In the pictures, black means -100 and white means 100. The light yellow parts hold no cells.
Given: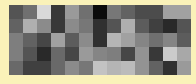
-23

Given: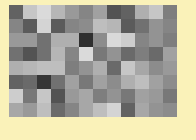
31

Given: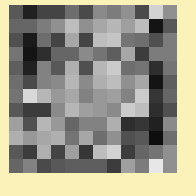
-3

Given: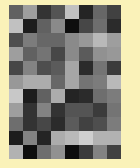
-54

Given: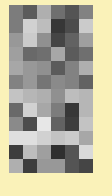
19

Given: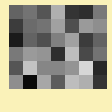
48

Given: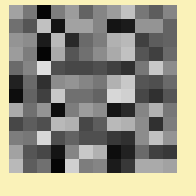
33
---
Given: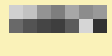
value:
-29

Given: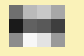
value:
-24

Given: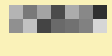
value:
-11

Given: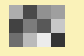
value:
-3

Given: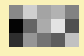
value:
34

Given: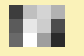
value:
81
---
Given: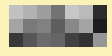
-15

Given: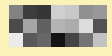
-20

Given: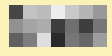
74

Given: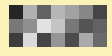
-46

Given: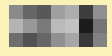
-20

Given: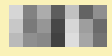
7
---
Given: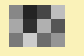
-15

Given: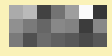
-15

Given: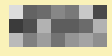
23

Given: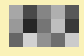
14

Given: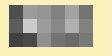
12

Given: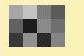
-67

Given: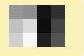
-74

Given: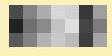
40

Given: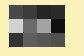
-32
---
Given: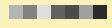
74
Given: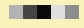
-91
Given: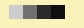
-67
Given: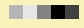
3
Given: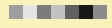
-3
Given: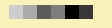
-29
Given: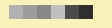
6
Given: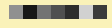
-10
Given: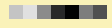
9
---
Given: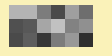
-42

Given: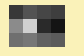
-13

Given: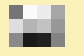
8

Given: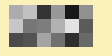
-41

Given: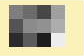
-66

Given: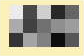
-59
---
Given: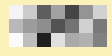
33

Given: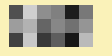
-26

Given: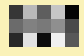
-90

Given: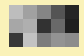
-2

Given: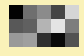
-63

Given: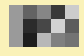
44

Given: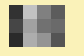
36

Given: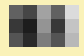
-2

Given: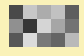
-5
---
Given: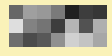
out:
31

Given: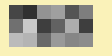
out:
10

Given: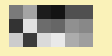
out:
24

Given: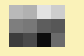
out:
-16

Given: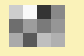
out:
38

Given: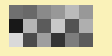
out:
-29

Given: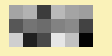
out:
-97
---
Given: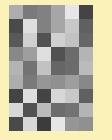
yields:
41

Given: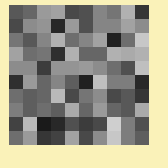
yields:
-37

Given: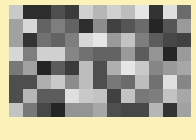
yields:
31

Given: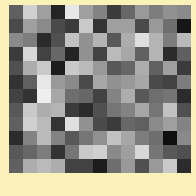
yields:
-37

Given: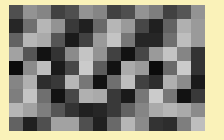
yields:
9
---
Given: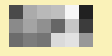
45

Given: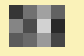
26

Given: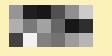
-82

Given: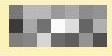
44

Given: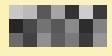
-31

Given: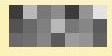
-6
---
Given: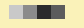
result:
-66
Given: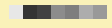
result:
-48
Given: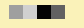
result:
-97
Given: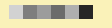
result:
22
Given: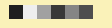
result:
26
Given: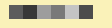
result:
23
